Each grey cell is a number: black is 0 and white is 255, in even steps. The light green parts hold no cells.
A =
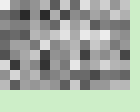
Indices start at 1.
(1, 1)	239
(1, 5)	181
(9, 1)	186
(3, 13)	109
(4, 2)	106
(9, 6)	148
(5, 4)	120
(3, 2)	127
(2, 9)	121
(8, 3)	153
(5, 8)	181
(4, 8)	171
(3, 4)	169
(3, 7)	216
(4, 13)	142
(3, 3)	126
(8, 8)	104
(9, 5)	163
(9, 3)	160
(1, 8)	107
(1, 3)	126
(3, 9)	201
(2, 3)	41
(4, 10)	209
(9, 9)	92
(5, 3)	161
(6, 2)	137
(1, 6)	91
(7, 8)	230
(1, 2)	146
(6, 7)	137
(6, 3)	168
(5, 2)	161
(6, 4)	198
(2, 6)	174
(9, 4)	150
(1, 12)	150
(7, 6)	159

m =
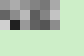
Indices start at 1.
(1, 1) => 153
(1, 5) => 120
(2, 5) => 132

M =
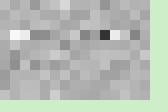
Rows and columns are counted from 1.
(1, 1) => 189
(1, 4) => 154
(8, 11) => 162
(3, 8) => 170
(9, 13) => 187
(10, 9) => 170
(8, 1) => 156
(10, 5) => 172
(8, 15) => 181
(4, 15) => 175
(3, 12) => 166
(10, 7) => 177
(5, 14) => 183
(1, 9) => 179
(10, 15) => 177
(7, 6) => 158
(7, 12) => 159
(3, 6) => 182
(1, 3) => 183
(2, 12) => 172
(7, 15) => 170
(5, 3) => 175
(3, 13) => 171
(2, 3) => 181
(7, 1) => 167
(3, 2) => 181
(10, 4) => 189
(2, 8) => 162
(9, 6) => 184
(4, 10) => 159
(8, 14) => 185
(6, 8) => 165
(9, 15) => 172
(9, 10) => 169
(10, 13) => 193
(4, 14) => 133

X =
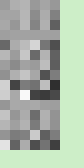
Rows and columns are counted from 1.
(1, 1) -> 156
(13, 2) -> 160
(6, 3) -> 198
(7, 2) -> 139
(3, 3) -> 184
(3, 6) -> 96
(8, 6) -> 125
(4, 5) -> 161
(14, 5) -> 96
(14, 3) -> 129
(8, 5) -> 82
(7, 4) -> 155
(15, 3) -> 172
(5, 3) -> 187
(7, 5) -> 189
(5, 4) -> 213
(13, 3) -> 178
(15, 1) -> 227
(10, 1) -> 206
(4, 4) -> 161
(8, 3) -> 196
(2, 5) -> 172
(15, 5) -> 115
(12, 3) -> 172
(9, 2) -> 68
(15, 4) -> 78
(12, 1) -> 195

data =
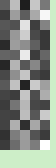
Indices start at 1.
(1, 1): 95
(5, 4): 96
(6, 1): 100
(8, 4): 72
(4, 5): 55
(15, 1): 59
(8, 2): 143
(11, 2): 117
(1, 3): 30
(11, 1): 60
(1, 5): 120
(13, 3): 47
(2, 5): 247
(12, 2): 65
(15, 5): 255
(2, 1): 59
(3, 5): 131
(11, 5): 67
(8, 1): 72
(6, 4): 60
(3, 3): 226
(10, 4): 77
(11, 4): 71
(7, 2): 180
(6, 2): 98

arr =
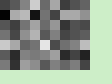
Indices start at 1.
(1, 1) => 67
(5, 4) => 115
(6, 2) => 43
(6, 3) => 130
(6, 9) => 34
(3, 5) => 107
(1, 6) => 167
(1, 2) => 89
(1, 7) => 61
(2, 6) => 67
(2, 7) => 169
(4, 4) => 179
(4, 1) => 115
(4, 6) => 128
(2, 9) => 145
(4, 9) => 93
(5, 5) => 229
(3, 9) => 73

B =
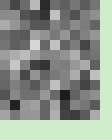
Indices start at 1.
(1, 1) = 114
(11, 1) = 128
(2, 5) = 51
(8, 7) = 131
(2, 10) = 143
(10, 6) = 105
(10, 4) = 112
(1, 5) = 42
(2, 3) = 82
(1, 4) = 185
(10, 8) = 97
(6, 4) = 158
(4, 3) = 89
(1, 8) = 118
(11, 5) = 101
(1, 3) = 107
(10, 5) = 151
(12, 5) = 101
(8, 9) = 83
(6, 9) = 106
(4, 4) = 162
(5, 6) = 193
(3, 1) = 171
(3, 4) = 87
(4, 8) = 99
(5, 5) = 102
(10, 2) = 136
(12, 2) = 119
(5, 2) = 95
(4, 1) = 109
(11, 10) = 90
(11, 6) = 163
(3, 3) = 117
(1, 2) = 70
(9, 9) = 68

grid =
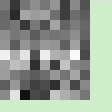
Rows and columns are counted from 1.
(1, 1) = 121
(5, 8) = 161
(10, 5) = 63
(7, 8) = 136
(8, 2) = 124
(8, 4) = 92
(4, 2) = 119
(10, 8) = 156
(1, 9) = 82
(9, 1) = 93
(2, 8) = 109
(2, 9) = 92
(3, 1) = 106
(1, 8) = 137
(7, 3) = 181
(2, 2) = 42
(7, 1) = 159
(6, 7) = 167
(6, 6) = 176
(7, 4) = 47
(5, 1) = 149
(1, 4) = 141
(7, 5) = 166
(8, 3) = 108
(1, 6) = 149
